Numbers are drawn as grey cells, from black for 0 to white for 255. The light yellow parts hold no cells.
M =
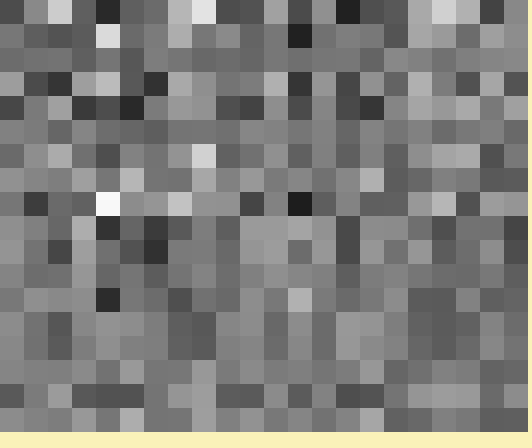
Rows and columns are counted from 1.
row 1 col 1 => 76
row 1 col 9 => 227
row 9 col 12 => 130
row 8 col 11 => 152
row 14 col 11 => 140
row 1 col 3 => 204
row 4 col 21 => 166
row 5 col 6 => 41
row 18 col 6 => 173
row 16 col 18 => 112
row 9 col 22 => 149
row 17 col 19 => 156
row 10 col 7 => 59
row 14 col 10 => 134
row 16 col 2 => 128
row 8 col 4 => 159
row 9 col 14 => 94
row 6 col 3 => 102
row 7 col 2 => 142
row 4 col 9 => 143
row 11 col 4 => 158
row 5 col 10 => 79
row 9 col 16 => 95
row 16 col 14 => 117
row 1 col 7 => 107
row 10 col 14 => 146
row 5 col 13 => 75
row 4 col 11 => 124
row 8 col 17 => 92
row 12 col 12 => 143
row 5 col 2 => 122
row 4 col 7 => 50
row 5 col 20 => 169
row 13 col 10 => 105
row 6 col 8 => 116
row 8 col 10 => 129

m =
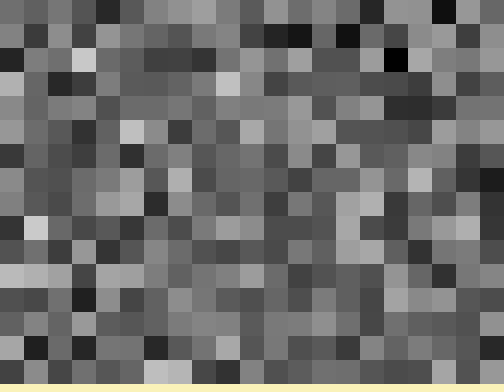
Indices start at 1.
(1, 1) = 111
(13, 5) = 141
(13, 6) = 69
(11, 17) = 95
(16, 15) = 110
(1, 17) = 147
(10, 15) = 167
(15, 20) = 86
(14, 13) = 124
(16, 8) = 181
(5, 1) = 137
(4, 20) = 66
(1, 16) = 38
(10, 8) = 76
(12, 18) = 102
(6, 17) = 80
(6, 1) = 151
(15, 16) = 132
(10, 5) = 88
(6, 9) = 108
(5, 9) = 97
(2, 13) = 21
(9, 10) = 84
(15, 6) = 115
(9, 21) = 51
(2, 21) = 142
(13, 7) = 97
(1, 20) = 151
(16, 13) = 92
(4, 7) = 89
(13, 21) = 76
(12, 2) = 176
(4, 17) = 74
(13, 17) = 163
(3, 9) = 52
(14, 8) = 123
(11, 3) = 61
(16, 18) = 78

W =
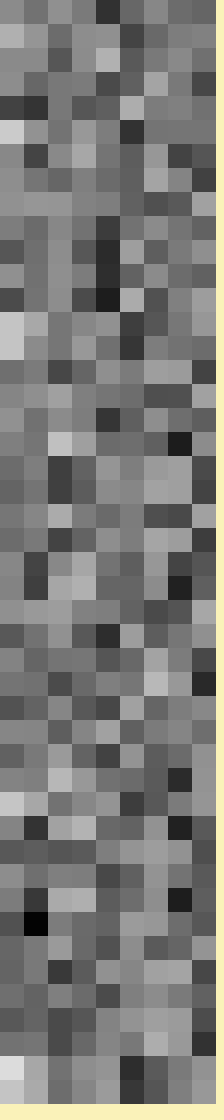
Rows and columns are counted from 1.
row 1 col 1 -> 139
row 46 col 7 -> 85
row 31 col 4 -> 133
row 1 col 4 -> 122
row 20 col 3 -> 63
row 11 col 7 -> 94
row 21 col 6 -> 134
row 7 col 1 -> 136
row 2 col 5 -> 144
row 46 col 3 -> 109
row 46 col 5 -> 155
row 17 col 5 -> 117
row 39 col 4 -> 106
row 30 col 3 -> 134
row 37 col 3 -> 127
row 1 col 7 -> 135
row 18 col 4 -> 125
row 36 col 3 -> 85
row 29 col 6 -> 118
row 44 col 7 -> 173
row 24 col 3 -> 136
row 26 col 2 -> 153
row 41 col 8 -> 164
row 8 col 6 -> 95
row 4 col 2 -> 103
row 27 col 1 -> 88
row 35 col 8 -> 33
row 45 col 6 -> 45
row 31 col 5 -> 161
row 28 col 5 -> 85
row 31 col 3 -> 94
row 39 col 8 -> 109
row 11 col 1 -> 86
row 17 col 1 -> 133
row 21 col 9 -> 67
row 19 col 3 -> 192
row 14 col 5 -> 145
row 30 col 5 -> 71
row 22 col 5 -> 106
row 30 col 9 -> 136

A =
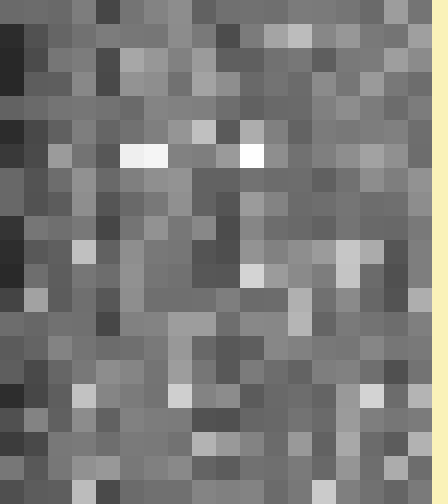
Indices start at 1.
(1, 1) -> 106
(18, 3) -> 96
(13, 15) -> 138
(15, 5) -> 108
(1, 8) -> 141
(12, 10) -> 86
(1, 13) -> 123
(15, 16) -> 134
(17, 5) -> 133
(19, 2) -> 73
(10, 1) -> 52
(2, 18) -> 159
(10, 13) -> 105
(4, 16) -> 154
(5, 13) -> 106
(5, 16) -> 124
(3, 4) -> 124
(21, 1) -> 79
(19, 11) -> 131
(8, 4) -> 145
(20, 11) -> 113
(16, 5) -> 141
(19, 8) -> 114
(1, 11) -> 113
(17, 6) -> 123
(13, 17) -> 83
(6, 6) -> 113
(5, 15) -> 141
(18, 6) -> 129
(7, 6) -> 239
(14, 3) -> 113
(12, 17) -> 80
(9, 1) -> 104
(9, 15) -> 117
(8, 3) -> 109
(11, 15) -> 198
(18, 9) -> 82

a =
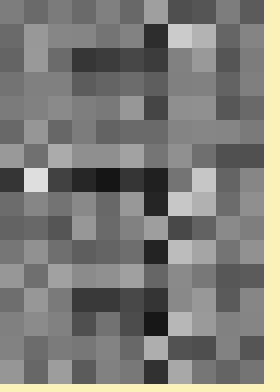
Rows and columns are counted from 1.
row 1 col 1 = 125
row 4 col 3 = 128
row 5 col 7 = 69
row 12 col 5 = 144
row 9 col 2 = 134
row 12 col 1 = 151
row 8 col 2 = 222
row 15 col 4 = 119
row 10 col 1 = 99
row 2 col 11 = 132
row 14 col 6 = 76
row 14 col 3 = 129
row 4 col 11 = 127
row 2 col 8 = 203
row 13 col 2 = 151
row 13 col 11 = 134
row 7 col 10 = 80
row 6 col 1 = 104
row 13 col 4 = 57
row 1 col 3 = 123
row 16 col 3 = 157
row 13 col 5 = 57
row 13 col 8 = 137
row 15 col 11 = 85
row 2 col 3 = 134
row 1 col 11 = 91
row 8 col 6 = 53
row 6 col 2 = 150
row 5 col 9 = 144
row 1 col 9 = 85
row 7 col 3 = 171
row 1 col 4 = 106
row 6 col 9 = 134
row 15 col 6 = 104
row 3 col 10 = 85
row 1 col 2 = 106
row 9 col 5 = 104

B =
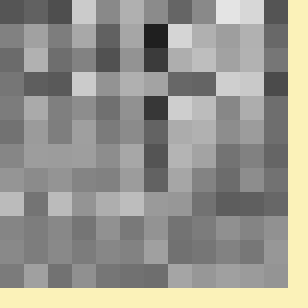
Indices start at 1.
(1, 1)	85
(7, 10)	115
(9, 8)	151
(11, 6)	130
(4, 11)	201
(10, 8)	115
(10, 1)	133
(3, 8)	174
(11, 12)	151
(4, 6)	176
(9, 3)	187
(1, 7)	139
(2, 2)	161
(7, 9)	163
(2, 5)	97
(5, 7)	55
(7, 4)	158
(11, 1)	137
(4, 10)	207
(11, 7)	160
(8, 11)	141
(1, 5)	137
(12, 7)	110
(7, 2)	157
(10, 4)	117
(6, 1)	114
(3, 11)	178
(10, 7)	147
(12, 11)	155
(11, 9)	118
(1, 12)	84
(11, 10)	130
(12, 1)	123
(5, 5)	112
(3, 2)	177
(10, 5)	145

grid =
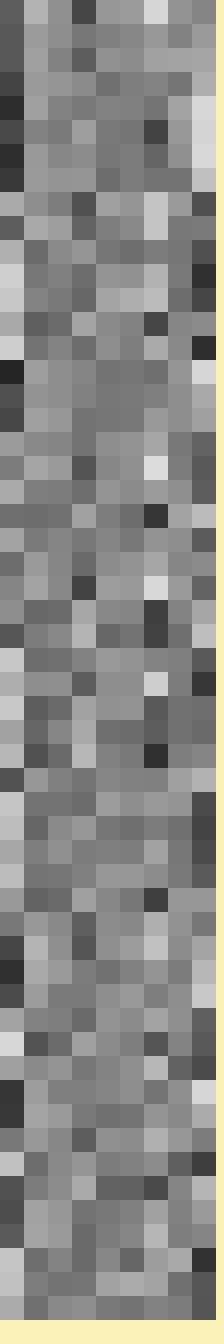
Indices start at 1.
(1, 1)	93
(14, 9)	139
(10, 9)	122
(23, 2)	122
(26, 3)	107
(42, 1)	75
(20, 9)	89
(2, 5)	128
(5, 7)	116
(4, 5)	112
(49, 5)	124
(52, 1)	90
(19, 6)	147
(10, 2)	169
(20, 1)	124
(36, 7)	162
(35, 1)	189
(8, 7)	115
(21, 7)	155
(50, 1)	81
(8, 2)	154
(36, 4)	124
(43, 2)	130
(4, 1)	68
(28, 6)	147
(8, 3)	148
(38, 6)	119
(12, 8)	121
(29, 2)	141
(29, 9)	55
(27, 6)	115
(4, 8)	117
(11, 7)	124
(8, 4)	149
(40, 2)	180
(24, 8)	134
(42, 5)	142
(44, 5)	139
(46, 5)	133

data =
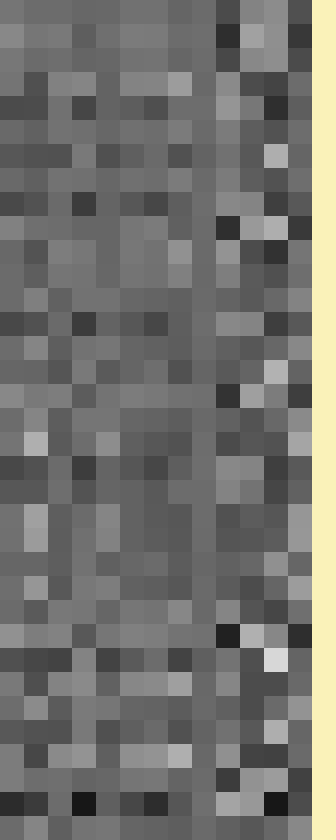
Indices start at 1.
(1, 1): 117
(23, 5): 130
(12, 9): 105
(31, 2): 82
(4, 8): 156
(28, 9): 95
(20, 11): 132
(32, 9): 104
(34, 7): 45
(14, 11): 132
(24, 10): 97
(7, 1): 87
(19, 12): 82
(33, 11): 146
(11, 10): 147
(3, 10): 72
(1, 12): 140
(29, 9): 104
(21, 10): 131
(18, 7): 99
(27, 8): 115
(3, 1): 119
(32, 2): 71
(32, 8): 175
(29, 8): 159
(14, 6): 87
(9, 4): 60
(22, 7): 90
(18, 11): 83
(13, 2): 127
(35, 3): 95
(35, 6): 101
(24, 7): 107
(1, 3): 108
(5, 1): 75
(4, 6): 131
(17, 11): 159
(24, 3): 94
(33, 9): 107

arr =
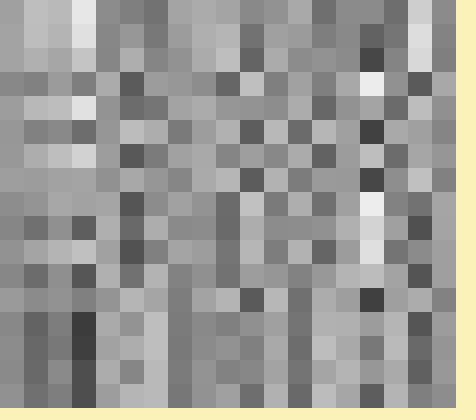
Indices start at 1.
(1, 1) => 160
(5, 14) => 103
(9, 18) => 114
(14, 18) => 85
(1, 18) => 206
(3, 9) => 171
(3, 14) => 146
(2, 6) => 151
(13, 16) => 64
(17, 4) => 78
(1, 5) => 140
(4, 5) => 171
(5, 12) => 141
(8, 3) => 162
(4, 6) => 91
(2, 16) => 98
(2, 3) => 180
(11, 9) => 157
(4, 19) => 168
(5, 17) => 107
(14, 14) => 177
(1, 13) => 169
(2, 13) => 155
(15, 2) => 104
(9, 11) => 193
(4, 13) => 161
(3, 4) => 196
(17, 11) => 110
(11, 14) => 101
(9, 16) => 237
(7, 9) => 169
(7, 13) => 171
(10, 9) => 140
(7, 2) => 173
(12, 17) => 163
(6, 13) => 107
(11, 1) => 146
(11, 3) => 180
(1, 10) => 164
